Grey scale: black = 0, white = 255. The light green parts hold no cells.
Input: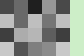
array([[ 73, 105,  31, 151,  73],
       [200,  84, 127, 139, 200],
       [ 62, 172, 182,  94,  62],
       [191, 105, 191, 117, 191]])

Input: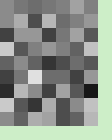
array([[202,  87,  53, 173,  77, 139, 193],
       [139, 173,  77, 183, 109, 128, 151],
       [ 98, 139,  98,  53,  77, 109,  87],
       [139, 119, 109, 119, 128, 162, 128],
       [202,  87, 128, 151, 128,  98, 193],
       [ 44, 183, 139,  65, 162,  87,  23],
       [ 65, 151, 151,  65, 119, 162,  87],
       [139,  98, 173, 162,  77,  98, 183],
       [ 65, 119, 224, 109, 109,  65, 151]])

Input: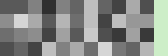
array([[ 79, 100,  67, 190, 129, 170, 110, 213, 119, 100, 181],
       [ 89,  89, 129,  47, 129, 100, 190, 100,  67, 170,  79],
       [110, 129, 141,  67, 161,  89, 201,  79,  57, 161,  57],
       [141, 213, 170,  89, 181, 110, 190,  67, 190, 151, 151]])

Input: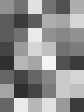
array([[165,  47,  68, 124, 202, 192],
       [ 92,  59,  92, 174, 165, 213],
       [102,  68, 102, 134, 202, 213],
       [ 47, 183, 165, 244,  80,  59],
       [102, 234, 183, 225, 155,  59],
       [ 68, 155, 213, 192, 114, 124],
       [145, 114, 225, 114,  80, 174],
       [ 92, 114, 234, 145, 134, 145]])

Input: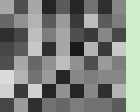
array([[ 70, 155,  47, 113, 103, 125, 113, 113,  91],
       [ 79, 167, 103, 145, 189, 145,  79, 155, 125],
       [219, 179, 113, 155,  37, 135, 125, 135, 135],
       [167,  79, 167,  37,  91,  37, 113,  47, 135],
       [103, 145, 179,  91, 155,  58, 189,  91, 125],
       [ 47,  70, 189, 125, 167,  79,  58, 135,  70],
       [ 70,  91, 200,  47, 167,  26, 179,  58, 200],
       [209,  58, 209,  37, 145,  37, 135,  47, 179]])

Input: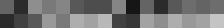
array([[ 43,  65,  88, 153, 121, 174, 162, 184,  65,  55, 162, 142, 174,
        153, 162, 196],
       [100,  43, 142, 121, 133,  88,  77,  77, 133,  22, 100,  43,  88,
        109, 100, 109]])
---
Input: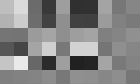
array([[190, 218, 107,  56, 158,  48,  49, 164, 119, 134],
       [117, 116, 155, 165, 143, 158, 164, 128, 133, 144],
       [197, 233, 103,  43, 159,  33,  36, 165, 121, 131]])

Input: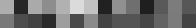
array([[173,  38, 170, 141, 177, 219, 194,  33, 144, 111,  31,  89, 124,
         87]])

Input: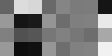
array([[100, 220, 215, 105, 133, 123, 124,  21],
       [128,  81,  86, 119, 129, 119, 109, 168]])

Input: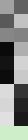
array([[162,  97],
       [134, 130],
       [ 19, 211],
       [219,  53],
       [224,  26]])

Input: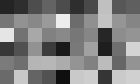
array([[ 36,  46,  77,  99,  76,  46,  73, 192,  87,  95],
       [229, 114, 168, 129, 137, 119, 134,  38, 141, 148],
       [123, 111, 181, 183, 172, 148, 129, 188, 102, 147]])

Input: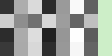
array([[ 51, 173, 218,  43, 154, 249,  96],
       [ 44, 171, 221,  33, 150, 254,  92]])

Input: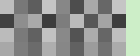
array([[190, 120,  93, 197, 135,  77, 169, 103, 197],
       [187, 122,  97, 194, 137,  83, 172, 102, 191]])
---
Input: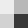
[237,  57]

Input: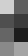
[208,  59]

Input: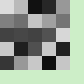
[220, 111,  66, 201, 198]

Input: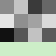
[139, 143, 194]

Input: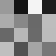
[154, 136, 106, 120]

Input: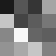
[ 26,  68, 101, 129]

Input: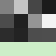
[129,  32,  77]
